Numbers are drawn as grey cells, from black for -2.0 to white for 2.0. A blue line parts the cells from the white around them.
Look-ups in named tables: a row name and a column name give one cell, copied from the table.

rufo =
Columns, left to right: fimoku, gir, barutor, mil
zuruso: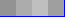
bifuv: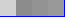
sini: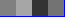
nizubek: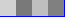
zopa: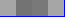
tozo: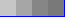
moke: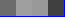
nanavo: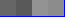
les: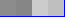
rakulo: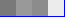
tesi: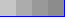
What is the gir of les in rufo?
0.1
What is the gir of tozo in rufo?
0.6
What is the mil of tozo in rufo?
-0.1
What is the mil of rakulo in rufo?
1.7
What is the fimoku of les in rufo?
0.2
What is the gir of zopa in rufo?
-0.2
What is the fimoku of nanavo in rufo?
-0.4
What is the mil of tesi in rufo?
0.2

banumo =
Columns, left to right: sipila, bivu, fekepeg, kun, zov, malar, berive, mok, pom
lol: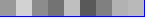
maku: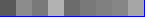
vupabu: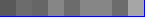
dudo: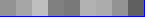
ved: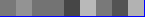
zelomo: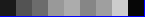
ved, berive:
-0.1
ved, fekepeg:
-0.2
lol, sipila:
0.4
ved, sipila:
-0.1
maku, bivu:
0.2
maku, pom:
0.6
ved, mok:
-0.7
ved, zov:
-0.9
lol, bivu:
1.3
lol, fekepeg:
0.2
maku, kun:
0.8
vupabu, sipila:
-0.6
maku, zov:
-0.3
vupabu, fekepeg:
-0.4
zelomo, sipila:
-1.6
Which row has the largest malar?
ved

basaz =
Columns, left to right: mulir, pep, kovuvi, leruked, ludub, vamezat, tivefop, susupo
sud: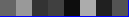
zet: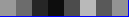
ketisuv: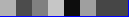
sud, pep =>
0.4
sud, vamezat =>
0.7
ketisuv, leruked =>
1.1
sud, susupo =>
-0.7
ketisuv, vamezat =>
0.5
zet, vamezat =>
0.9
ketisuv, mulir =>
0.8
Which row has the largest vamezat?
zet

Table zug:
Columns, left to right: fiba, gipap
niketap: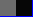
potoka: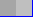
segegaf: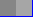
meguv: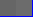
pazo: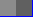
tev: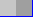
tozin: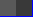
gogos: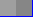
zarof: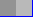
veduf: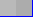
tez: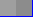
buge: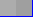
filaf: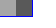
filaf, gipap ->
-0.6
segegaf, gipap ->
0.6
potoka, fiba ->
0.6
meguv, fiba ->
-0.4
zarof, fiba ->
0.3
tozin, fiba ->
-0.6
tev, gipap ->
0.5
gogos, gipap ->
0.1
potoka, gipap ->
1.0
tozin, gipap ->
-1.1
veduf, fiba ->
0.9

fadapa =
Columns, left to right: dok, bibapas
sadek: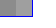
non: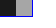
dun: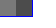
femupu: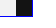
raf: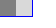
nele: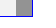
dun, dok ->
-0.1
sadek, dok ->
0.2
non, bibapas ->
0.6
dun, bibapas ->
-0.8
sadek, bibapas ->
0.5
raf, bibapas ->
1.4
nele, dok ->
1.8
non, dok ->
-1.6
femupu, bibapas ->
-1.7
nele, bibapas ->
0.3
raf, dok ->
0.0
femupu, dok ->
1.8

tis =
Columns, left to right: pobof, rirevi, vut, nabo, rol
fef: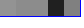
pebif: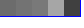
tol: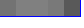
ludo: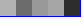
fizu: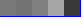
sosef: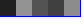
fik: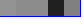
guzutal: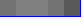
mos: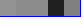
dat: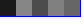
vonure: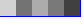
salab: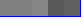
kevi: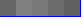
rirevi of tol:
0.0
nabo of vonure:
-0.1
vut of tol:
0.0
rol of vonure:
-1.0
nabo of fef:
-1.5
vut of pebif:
-0.1
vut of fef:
0.2
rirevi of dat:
0.1
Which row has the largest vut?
vonure

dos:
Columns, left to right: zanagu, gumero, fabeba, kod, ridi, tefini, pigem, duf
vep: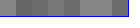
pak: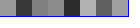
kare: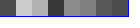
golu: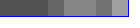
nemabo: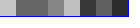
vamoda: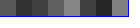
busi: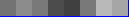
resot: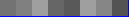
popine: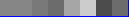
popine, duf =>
-0.3
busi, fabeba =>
-0.1
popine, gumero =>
0.1
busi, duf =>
0.6
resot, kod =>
-0.4
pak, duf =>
0.5
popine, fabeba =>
-0.1
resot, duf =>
-0.7
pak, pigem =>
-0.5

